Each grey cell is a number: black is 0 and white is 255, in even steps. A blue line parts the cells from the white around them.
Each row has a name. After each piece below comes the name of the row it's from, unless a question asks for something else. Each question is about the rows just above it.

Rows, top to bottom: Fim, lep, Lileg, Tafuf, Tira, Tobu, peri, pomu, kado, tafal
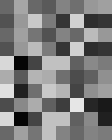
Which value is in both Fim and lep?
[152]
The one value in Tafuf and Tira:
[123]

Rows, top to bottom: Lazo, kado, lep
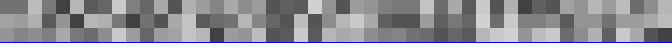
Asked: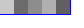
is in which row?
lep
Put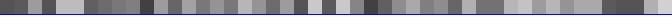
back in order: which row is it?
Lazo
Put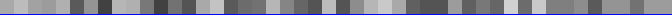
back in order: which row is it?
kado
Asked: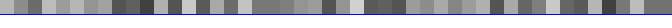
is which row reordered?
Lazo
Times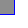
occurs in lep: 4

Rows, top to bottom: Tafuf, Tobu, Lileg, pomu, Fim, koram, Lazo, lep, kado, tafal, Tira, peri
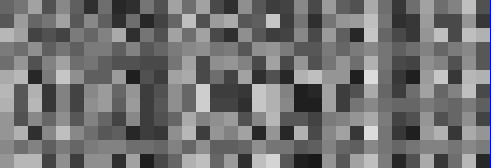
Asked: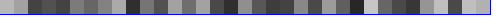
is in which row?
Lileg
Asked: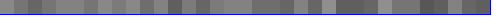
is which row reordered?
Tira
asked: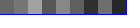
Tobu
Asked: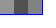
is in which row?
Fim

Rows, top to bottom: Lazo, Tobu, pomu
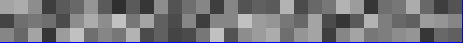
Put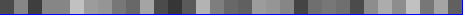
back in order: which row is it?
Tobu
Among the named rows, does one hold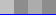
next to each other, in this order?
no
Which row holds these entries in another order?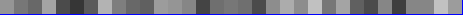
Tobu
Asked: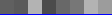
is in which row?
Lazo
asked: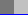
pomu
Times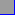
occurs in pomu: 2

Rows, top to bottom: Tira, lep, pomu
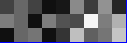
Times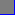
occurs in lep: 3
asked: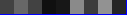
Tira
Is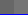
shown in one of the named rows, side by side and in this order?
yes
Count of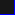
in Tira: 1
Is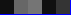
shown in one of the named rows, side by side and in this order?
yes

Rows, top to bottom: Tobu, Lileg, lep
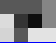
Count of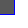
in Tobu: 3
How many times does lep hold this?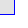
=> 2
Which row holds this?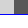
lep

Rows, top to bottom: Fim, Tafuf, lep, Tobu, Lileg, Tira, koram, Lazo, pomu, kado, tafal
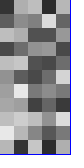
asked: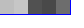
Lileg
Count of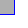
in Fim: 1
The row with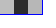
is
Fim
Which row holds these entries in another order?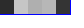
tafal
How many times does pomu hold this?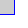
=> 1
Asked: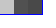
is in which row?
Lileg
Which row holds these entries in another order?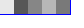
kado

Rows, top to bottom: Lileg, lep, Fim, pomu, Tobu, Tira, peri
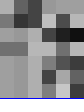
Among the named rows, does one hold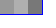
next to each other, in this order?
no
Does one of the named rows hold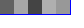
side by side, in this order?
no
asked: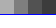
Tobu
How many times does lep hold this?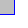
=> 1
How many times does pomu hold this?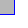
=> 3
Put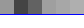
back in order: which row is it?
Tira

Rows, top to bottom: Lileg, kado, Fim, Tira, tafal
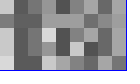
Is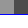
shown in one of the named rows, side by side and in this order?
no
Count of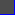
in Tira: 0
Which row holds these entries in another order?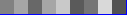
Fim
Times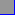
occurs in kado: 0
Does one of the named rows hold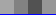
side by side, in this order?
no
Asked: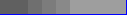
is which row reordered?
kado

